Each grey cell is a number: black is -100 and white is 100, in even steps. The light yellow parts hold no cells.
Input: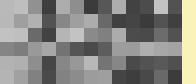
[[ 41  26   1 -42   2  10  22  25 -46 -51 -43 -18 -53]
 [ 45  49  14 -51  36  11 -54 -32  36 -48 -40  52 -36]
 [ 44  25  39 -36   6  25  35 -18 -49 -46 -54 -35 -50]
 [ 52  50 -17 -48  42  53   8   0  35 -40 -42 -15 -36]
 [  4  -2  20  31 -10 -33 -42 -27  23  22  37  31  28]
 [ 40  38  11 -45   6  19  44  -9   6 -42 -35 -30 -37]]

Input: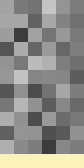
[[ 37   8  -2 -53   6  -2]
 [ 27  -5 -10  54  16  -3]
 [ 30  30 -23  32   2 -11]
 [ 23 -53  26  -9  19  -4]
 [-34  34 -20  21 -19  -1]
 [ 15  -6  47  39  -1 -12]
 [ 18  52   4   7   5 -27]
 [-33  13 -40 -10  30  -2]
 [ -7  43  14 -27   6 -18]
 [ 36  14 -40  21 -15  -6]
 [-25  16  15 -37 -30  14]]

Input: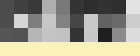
[[-33 -35  43  54  51 -59  57 -76   9  72]
 [-40 -49 -55  37  -5 -59 -65 -61 -62  79]
 [-40  68  -1  56   1 -45  58 -23 -17  61]]

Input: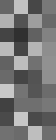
[[-11 -16  49 -14]
 [-20  51 -44  -6]
 [ 39 -35  24 -18]
 [-47 -62 -24   2]
 [ 46 -46  42  11]
 [-23  48 -11  14]
 [-17 -46 -35  13]
 [ 57  -9 -33 -15]
 [-49 -13 -13  -6]
 [-42  56 -42 -34]]

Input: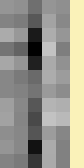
[[  3  -4 -58  33   1]
 [ 17  13 -13  17  12]
 [  3  -3 -31  28   7]
 [ 34  19 -80  36  18]
 [ -9 -22 -99  53  -1]
 [ 31  17 -75  33  14]
 [  6  -4 -17  35  22]
 [  6   2  -9  21  10]
 [ 25   7 -32  41  37]
 [ 27   4 -43  52  45]
 [ 11   6 -33  22   5]
 [ 17   7 -86  34   1]]

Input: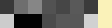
[[ 60 -98 -98 -41 -31 -32  64]
 [-55 -14   5 -36 -45 -30 -54]]

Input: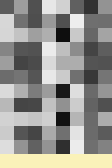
[[ 73  15 -24  15 -63  85 -13   2]
 [-28  23 -37  81  64 -25 -61  15]
 [ 69 -11 -39  20 -37  87 -13 -14]
 [ 68  53  25  37 -89  58 -19  29]
 [  4 -33 -36  84  50  10 -47 -26]
 [ 24 -47 -41  70  36  36 -34 -36]
 [-15  -9 -33  82  59 -12 -56  -8]
 [ 71  38  -3  22 -81  74 -17  17]
 [ 44 -46 -44  51  14  60 -22 -37]
 [ 65  59  54  62 -87  42 -17  35]
 [ 59 -33 -46  33 -12  78 -16 -29]]

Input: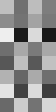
[[-18  60 -10  69]
 [ 50 -12  48  -1]
 [ 10 -10  28  -5]
 [ 87 -80  71 -81]
 [-13  32  -4  32]
 [-32  50 -31  51]
 [ 40 -20  33 -13]
 [ 78 -48  72 -52]]
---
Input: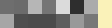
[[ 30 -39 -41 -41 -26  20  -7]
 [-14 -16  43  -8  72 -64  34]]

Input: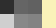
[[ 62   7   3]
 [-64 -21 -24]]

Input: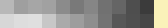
[[ 69  73  75  56  33  23  11 -10 -32 -38 -45]
 [ 44  25  30  26   9  -5   5 -11 -21 -39 -54]]

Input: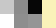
[[ 99  11  17]
 [ 57   9 -95]]

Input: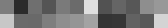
[[ 56 -17 -18  -1  11  17  28 -59 -58 -23 -31  66]
 [ -2 -66 -13 -34  -4 -16  75 -36 -21 -32  11  19]]

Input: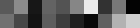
[[-11 -44 -85 -27 -52 -76 -93 -25  40  63]
 [-30   9 -82 -22 -35   5  84 -61  -6 -98]]

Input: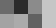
[[ 28  34 -24  55]
 [-16 -66   9  55]]

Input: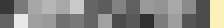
[[-22  82  25  21 -12  -5 -21  27 -41 -31 -62  -2  24 -33 -41]
 [-57  -4  31  43  32  58 -21 -28   2 -25  20  15  32   8 -40]]

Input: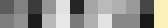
[[ -1  13 -78  45  82  -4  38  78   6   7 -81]
 [-28   1 -54  18  77 -71  30  46  38  21 -45]]
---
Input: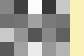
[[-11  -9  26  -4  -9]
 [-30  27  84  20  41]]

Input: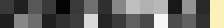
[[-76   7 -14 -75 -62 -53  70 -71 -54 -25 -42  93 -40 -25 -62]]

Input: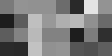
[[-77 -28  50  19  37  45  13 -17]
 [-66 -68  52  14  16 -33 -37 -26]]

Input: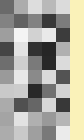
[[  2 -23   2 -56  -3]
 [-47  77 -61 -70  38]
 [ 21  82   8  71 -35]
 [ 34 -37 -20  69 -56]
 [ 35  58  25  -5  84]]

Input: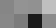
[[  7  -3 -80   9]]

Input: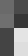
[[-13 -57]
 [-47  74]]
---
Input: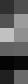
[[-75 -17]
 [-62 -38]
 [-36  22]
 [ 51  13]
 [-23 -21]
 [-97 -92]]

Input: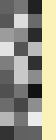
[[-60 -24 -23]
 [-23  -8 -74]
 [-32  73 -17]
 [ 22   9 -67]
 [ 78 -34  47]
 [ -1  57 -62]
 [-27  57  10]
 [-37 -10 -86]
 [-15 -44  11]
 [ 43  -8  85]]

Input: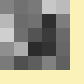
[[ -4 -37 -26   1 -25]
 [  2 -11  -5  56  47]
 [ 44 -15 -11 -63  -2]
 [ 62 -13 -35 -54 -17]
 [ 12  36 -66 -60 -19]]

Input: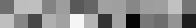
[[ 50   5 -44  38  27  92  41 -60  27 -95  -6 -14  16 -77]
 [-14  49  50   3  23 -31 -21  26  25   6  23  25  51  -8]]

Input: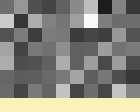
[[-17 -46  -4 -22  52 -46 -14 -44  53   2]
 [-14  18 -37 -47 -25   8  49 -78   3 -55]
 [ 59 -58  36   1  -8  25  95  -1 -15 -14]
 [-35  -3 -53  -3  -6 -54 -45 -51  19 -35]
 [ 28 -47  -6 -11  11 -25 -23  23 -10  -4]
 [ 36 -39 -36 -24  36 -25  24 -43  23 -41]
 [-19 -27 -26 -18  -5  29 -26  -7 -39 -58]]

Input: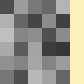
[[ -7 -38  45  26 -20]
 [-39  23  -6 -19  41]
 [ 39 -20 -47  10 -49]
 [ 50   5  11 -37  10]
 [ 33 -28  29 -52 -58]
 [ 13   3  30   3  22]]

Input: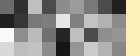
[[ 70  48  52  10 -83  18  59  40   6]
 [-15 -63  50 -41  10  22  -6 -41 -75]
 [-75 -58  -6  -2  80   0  53  40   9]
 [ 95  11  47 -12 -71  50 -40  12  17]]

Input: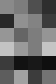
[[-27  26 -53 -10]
 [  8  -2 -38 -64]
 [-69  14   3 -54]
 [ 18 -21  -2  17]
 [ 53  21  -2  54]
 [-54 -86 -81 -88]]
